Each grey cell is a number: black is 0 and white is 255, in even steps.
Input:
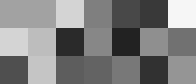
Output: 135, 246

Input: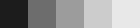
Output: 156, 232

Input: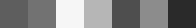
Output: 182, 246

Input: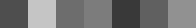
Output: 124, 197

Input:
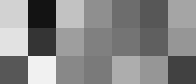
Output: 128, 241

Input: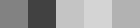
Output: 196, 212
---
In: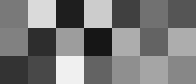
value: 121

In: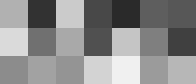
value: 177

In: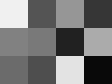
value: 240

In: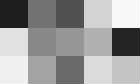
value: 30

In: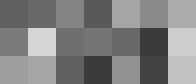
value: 97

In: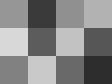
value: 150

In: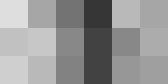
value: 222
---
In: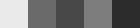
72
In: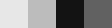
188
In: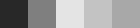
228
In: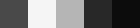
181
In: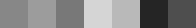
185
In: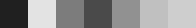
145
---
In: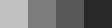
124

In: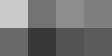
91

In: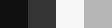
182

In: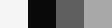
169

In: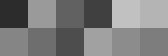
77

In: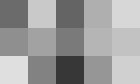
107

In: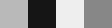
185
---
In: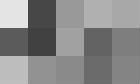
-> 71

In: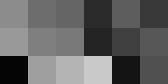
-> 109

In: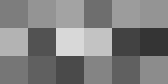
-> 148

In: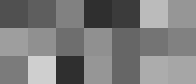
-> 94

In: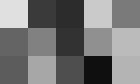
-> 58

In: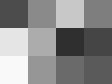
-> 138

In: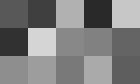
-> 63
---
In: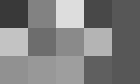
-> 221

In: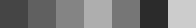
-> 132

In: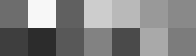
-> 96

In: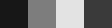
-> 227

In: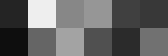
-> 135

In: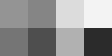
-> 220

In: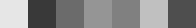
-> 107

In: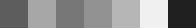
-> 119

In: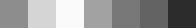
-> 250
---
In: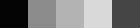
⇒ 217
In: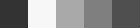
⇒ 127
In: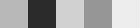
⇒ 150
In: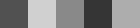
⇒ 53
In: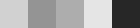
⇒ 229
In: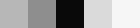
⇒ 218
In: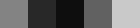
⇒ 97
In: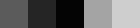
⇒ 164
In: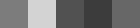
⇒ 60
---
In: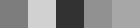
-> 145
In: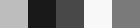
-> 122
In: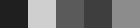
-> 90
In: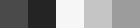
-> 156
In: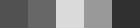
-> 103
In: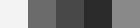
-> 107
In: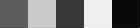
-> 92
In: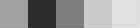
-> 161
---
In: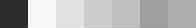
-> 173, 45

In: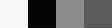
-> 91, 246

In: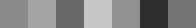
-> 117, 137

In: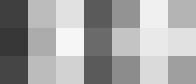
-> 180, 69

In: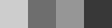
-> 56, 205

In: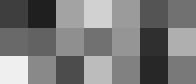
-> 113, 239
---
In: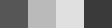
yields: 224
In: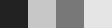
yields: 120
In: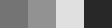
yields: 224
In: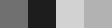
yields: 210
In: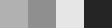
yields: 230
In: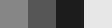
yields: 28
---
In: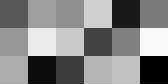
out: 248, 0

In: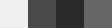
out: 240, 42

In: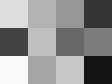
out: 248, 20

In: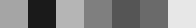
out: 231, 26

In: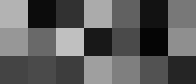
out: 192, 5

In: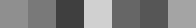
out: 208, 63

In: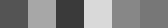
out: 217, 58
